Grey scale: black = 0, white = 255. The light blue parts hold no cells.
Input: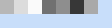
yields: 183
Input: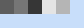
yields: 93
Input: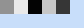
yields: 146
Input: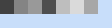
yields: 65
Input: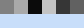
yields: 128
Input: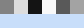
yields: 130
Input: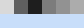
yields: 217
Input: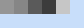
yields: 149
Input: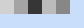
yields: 209
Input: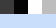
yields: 59
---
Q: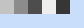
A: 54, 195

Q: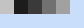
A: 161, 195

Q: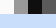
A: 90, 250

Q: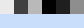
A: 142, 234

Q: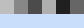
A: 102, 190

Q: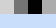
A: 172, 210

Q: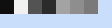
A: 122, 15

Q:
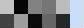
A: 188, 66

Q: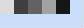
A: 22, 220
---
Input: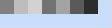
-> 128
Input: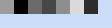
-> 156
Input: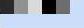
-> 42
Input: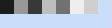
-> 28
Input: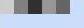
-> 205
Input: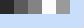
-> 41
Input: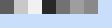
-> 93
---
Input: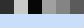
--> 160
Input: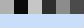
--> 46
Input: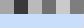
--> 113
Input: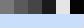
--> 26
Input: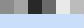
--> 106
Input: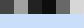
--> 13
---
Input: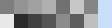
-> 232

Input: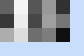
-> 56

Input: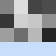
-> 53

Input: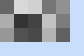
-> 173

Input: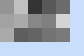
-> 162

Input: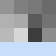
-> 177

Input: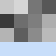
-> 58

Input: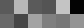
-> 105

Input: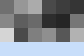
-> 135
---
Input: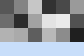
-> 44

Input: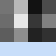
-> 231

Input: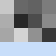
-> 40

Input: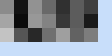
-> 11

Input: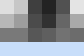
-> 157

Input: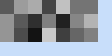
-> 90
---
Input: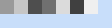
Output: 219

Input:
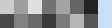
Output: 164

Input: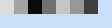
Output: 198

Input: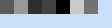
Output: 0

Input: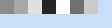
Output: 253

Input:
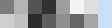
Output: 158
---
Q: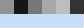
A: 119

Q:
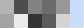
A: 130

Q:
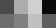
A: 208

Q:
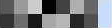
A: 204

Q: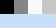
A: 249

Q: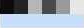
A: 182
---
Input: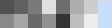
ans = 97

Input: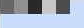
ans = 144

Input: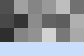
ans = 161

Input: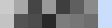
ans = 168

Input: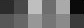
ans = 73

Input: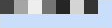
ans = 165

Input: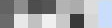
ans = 141

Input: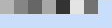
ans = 133

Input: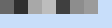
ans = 47

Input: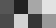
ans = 33
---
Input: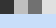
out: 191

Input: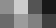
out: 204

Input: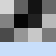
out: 96

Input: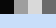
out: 158

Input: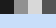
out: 145

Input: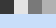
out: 228

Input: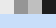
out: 149

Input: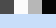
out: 251

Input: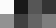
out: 25

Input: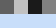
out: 193
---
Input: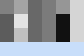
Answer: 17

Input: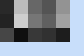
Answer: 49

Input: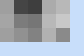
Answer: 177

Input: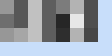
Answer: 179

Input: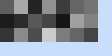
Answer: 101

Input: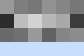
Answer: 134

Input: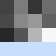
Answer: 181
